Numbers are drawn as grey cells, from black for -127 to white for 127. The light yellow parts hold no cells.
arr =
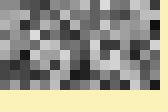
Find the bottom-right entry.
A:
-103
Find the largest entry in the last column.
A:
82
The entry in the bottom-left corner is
-20
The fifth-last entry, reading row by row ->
-31
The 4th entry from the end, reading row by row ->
-82
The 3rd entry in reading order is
-40
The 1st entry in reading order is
10
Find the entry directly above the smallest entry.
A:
61
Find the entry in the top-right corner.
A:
-70
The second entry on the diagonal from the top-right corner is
61
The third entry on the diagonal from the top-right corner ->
22
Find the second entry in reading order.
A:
10
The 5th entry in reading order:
-70
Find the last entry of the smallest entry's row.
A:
-112
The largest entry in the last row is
73
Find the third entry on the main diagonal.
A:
-82
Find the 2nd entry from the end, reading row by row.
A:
-11
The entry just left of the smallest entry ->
40
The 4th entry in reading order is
-49
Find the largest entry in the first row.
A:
91
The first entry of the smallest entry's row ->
51
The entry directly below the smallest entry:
-70
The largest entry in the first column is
61

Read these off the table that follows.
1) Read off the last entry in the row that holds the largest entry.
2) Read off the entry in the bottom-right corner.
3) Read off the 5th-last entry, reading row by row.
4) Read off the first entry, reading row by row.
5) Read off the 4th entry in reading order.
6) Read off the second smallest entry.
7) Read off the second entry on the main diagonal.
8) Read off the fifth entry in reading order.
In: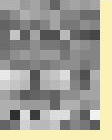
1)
113
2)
-37
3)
68
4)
47
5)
36
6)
-69
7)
14
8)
14

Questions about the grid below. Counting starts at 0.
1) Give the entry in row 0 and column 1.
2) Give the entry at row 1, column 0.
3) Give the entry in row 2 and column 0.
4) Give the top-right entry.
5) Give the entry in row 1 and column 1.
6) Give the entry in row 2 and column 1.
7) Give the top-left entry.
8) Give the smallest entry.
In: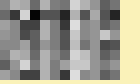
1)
50
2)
-21
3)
32
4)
-11
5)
-72
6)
9
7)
9
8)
-122

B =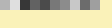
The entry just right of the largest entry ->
-72
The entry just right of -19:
31

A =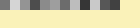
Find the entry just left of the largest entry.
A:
-9
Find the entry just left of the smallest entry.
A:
61

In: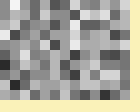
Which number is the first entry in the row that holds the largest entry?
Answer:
12
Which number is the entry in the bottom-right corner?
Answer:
33
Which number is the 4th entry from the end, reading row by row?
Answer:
12
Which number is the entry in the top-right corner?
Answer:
84
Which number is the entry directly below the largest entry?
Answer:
55
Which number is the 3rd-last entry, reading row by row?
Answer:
-75
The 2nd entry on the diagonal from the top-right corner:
-20
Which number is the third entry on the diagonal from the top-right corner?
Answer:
0
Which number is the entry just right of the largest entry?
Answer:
22
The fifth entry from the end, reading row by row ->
-43
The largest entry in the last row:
75
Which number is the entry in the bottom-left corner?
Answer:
44
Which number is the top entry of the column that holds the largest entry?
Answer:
116
